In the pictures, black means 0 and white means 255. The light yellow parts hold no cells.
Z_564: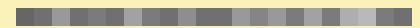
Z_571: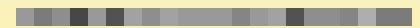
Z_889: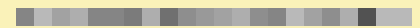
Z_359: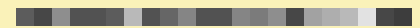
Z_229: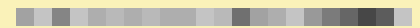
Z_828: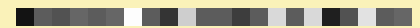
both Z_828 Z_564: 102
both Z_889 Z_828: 82
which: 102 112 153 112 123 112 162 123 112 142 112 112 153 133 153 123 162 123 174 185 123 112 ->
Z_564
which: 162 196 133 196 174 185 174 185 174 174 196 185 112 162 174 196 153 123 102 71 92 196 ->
Z_229
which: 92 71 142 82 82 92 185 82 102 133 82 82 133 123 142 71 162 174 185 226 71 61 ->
Z_359

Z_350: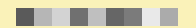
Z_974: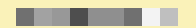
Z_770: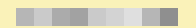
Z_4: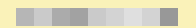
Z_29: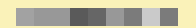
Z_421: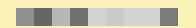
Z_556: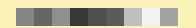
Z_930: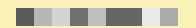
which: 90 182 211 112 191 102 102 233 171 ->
Z_930
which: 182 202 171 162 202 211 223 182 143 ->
Z_770

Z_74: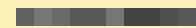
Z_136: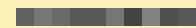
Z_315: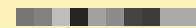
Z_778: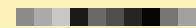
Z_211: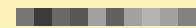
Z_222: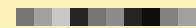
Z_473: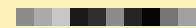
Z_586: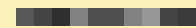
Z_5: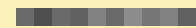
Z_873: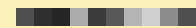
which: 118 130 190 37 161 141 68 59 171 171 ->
Z_315
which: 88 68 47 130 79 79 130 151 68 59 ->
Z_586
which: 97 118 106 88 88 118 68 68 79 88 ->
Z_74

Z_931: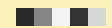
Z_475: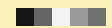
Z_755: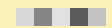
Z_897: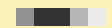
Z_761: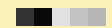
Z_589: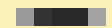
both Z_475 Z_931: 244
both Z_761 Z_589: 51
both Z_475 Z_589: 154
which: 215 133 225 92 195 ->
Z_755
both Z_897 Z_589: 51
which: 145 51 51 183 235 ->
Z_897
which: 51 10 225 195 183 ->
Z_761

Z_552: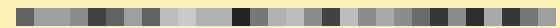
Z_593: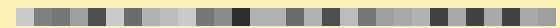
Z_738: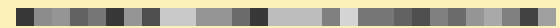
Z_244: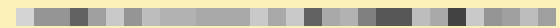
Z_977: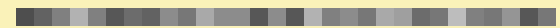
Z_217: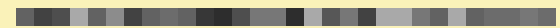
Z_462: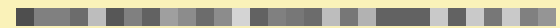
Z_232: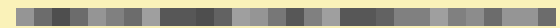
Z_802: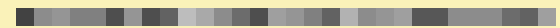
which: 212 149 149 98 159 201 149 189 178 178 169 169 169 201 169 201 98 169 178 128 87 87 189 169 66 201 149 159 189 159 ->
Z_244
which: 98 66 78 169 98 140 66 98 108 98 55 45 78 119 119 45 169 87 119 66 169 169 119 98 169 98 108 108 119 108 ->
Z_217
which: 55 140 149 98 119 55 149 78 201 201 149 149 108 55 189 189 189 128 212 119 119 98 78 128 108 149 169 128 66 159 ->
Z_738
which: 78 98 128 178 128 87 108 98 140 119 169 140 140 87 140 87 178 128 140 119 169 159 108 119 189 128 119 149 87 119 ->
Z_977
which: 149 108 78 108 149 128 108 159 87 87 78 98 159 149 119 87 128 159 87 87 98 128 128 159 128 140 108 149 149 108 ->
Z_232
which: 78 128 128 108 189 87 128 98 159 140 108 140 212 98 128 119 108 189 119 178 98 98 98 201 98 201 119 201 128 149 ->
Z_462

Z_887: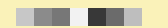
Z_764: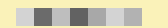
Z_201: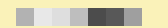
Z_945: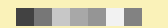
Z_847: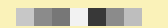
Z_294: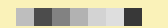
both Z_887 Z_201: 190
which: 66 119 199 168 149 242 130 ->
Z_945

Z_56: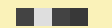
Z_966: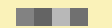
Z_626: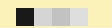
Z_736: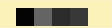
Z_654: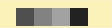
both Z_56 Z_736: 56
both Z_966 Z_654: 130
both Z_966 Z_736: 100
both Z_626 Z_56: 222
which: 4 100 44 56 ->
Z_736

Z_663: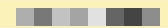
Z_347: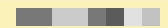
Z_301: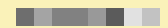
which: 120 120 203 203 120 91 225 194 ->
Z_347
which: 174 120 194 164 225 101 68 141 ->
Z_663

